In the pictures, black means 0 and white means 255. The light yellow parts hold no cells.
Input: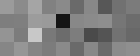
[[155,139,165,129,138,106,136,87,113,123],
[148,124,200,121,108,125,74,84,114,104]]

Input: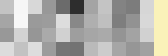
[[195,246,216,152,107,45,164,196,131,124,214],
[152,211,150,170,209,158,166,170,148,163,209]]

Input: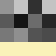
[[148,196,48,195],
[120,143,83,75]]

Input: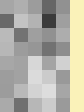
[[166,175,156,102,145],
[186,115,159,145,173],
[167,163,215,164,209],
[156,185,211,221,166]]

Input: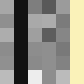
[[167,18,126,89,155],
[173,18,159,93,134],
[144,18,138,143,130]]

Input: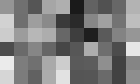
[[149,112,85,166,175,26,98,81,103,179],
[204,156,183,173,103,62,30,90,131,150],
[235,125,112,169,205,90,92,143,65,133]]
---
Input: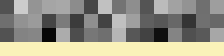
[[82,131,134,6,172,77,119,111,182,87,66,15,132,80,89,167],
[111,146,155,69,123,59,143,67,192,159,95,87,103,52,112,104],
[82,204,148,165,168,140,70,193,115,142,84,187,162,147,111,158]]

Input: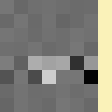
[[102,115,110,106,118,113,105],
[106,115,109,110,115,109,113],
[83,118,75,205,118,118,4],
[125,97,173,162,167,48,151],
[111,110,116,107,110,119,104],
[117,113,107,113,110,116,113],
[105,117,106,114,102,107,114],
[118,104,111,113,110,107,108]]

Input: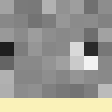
[[174,140,144,128,120,115,126,187],
[177,134,134,142,134,149,140,137],
[100,137,137,148,160,202,242,136],
[30,125,150,135,138,217,42,119],
[153,139,157,142,137,141,110,162],
[136,131,115,125,151,139,140,130],
[163,122,121,178,146,158,112,141]]

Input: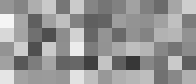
[[229,162,154,155,151,226,190,152,175,182,190,113,136,176],
[161,88,125,165,99,103,63,196,94,55,134,116,202,94],
[147,205,79,202,143,236,124,147,168,191,181,135,116,139],
[216,164,112,78,141,210,102,148,105,146,131,178,182,146],
[245,166,95,161,191,130,95,99,157,147,144,161,192,123],
[149,132,174,201,118,203,133,117,129,162,128,107,166,206]]

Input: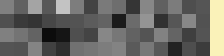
[[84,82,132,65,46,113,118,125,131,90,120,88,34,78,60],
[128,116,99,12,21,79,68,135,119,98,84,130,100,63,84],
[80,58,52,71,81,83,92,99,27,107,148,49,86,136,82],
[128,97,164,88,195,125,67,122,110,53,135,96,124,78,85]]

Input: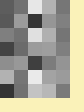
[[52,113,195,183,122],
[178,117,234,163,155],
[142,152,63,124,148],
[67,107,155,158,127],
[127,113,224,176,117],
[89,155,53,150,128],
[93,113,231,178,118]]

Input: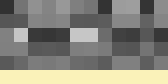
[[89,104,124,121,126,107,104,92,128,128,94,123],
[128,129,88,90,87,127,129,123,87,85,116,88],
[129,197,57,54,59,198,198,108,65,61,87,55],
[86,88,133,130,134,90,89,92,136,136,98,133],
[50,116,145,132,152,127,117,51,156,158,52,140]]

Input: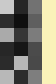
[[184,44,126],
[43,183,73],
[39,22,75],
[170,54,124],
[45,15,95],
[202,38,114]]

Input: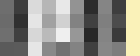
[[90,91,230,137,113,131,64,135,125],
[111,64,215,186,239,151,39,132,58],
[107,48,229,161,209,130,64,127,76],
[110,61,218,182,232,147,44,133,62]]
